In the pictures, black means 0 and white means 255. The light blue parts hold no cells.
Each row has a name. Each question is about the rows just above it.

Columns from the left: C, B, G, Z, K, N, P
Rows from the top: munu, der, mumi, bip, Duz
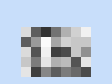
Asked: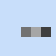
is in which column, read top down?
Z
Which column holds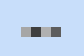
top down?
Z
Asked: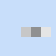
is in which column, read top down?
P

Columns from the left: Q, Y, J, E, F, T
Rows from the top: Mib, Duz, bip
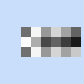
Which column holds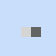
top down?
E
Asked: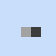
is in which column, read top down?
F

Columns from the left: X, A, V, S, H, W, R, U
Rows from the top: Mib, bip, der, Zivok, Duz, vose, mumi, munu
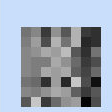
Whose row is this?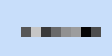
munu
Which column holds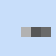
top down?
W

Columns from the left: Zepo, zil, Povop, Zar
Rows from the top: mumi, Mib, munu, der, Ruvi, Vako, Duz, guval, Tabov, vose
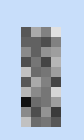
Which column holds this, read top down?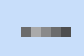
zil
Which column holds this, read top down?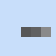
Zepo
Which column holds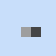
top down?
Zar
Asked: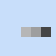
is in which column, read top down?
Zar
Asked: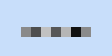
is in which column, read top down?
Zepo
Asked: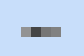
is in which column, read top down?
Povop

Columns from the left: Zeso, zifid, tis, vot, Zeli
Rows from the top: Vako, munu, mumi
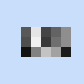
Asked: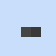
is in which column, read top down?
tis
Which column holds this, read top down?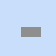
Zeli
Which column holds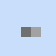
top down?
vot
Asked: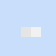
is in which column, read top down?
zifid

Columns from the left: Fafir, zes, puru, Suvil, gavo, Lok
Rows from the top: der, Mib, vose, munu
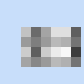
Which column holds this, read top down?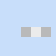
Suvil
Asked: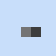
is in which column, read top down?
Lok
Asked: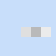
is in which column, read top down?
Suvil
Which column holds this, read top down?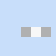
gavo
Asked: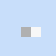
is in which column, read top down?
gavo
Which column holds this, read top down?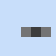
Lok
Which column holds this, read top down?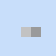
Fafir

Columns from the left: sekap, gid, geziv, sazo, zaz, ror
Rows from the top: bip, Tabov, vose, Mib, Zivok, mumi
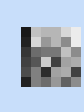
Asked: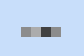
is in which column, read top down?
ror
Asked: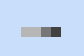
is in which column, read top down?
sazo
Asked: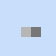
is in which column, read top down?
sazo
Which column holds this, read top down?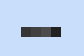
sekap

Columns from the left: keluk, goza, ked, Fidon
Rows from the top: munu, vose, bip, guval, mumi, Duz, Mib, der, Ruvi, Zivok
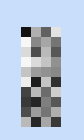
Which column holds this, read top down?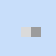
goza
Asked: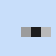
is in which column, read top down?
goza
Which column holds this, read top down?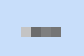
ked
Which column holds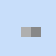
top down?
goza

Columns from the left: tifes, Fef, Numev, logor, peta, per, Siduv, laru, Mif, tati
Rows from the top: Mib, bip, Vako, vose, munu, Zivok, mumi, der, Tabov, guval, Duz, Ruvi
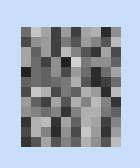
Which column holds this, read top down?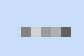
per
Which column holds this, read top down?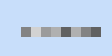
per
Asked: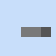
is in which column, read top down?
peta
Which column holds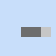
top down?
Fef
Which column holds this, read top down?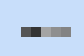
peta
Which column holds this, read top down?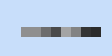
logor
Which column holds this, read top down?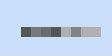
Siduv

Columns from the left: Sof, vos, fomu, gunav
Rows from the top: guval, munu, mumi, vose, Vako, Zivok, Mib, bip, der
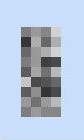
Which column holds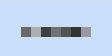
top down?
fomu
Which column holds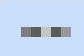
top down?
Sof
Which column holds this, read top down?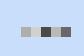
gunav
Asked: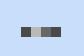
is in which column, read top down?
gunav
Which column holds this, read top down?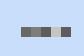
Sof

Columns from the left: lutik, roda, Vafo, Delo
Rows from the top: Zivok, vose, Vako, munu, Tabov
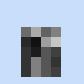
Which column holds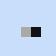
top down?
roda
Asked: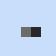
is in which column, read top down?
lutik
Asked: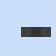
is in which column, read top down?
Delo

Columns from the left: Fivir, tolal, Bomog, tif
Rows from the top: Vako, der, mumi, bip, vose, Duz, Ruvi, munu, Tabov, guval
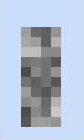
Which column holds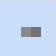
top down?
Bomog
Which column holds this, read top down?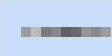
tolal
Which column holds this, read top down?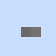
Bomog
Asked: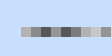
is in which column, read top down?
tif

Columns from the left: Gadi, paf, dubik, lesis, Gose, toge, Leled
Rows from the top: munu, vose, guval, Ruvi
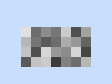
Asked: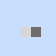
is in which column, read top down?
toge
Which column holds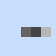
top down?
Leled
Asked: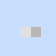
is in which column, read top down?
Gadi
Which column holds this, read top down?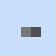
paf
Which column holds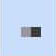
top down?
lesis

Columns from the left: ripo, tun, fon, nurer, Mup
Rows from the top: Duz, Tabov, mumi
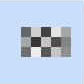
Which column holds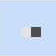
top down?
nurer
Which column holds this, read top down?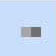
ripo
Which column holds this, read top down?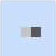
fon
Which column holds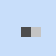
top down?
nurer
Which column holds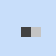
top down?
fon

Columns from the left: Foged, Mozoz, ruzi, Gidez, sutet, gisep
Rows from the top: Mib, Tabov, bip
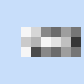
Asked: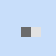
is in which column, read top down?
Gidez
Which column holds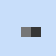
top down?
gisep
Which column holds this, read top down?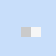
Foged

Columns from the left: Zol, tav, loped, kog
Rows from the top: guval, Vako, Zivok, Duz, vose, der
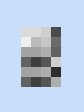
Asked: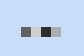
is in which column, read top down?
kog
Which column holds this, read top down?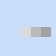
tav
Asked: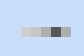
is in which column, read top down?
loped

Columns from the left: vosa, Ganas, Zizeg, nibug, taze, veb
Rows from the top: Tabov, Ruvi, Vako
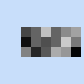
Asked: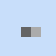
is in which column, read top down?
nibug
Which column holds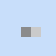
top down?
taze
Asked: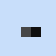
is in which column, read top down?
vosa
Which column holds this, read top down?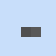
Zizeg
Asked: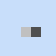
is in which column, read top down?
Zizeg
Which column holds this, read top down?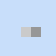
taze

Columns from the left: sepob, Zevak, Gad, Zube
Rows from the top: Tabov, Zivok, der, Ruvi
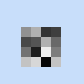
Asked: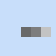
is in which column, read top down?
Zube
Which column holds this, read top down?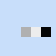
Gad

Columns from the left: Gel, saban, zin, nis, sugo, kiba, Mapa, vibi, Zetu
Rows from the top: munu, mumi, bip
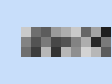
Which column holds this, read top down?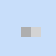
Mapa
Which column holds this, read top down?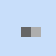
Mapa
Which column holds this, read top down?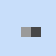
nis

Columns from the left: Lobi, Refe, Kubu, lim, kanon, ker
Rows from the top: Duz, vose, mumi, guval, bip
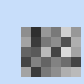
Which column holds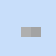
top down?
ker
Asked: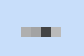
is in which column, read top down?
ker

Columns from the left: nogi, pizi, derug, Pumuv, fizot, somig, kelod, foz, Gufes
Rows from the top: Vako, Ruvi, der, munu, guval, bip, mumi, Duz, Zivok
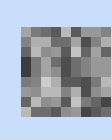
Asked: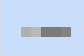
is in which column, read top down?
pizi
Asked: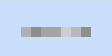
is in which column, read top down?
derug
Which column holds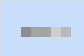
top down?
derug
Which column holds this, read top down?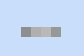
Pumuv

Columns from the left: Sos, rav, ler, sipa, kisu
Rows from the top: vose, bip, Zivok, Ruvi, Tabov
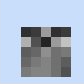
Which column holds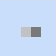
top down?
kisu
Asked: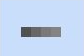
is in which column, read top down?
rav

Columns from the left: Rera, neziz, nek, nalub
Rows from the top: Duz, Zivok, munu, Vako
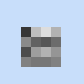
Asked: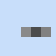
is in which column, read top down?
Rera
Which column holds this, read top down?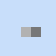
nek
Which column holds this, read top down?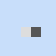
nek

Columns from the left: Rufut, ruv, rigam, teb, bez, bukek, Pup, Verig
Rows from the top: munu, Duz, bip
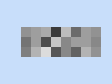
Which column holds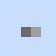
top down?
bukek
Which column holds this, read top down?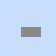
bez
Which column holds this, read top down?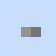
Rufut
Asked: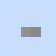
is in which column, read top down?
Verig

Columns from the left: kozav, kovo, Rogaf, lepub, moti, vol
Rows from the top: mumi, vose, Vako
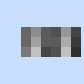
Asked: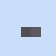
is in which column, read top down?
lepub
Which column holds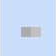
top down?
moti
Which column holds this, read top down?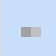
kovo
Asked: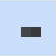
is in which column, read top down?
vol

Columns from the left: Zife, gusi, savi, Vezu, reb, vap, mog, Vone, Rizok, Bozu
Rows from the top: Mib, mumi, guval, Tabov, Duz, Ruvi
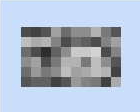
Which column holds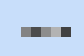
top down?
Rizok
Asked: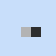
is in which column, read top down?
savi
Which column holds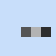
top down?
savi
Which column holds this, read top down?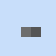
Zife

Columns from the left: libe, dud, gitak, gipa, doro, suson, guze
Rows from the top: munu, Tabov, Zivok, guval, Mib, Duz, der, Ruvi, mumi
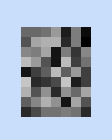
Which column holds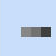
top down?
guze
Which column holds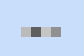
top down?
doro
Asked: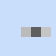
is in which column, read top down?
doro
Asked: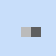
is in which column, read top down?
doro
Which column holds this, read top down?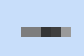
suson
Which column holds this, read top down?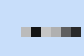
libe

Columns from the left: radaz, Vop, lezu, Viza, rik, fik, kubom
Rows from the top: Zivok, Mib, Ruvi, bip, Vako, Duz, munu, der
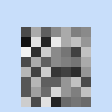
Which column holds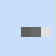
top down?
lezu
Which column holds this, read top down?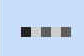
lezu
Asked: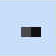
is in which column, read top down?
radaz
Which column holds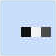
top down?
radaz

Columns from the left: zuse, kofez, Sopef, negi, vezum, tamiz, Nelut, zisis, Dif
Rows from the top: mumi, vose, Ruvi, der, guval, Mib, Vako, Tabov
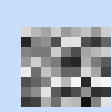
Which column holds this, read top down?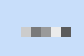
negi
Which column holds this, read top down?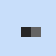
tamiz
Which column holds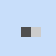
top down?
negi
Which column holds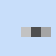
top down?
Nelut
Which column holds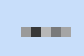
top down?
zisis
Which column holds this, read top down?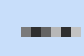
vezum
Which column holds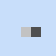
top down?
Nelut

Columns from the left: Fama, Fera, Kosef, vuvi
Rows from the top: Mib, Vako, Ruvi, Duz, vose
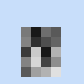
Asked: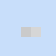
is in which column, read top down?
Fera
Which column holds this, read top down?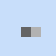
vuvi
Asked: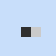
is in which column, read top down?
Fera
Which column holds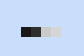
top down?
Fera
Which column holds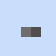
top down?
Kosef
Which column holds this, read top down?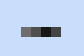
Kosef

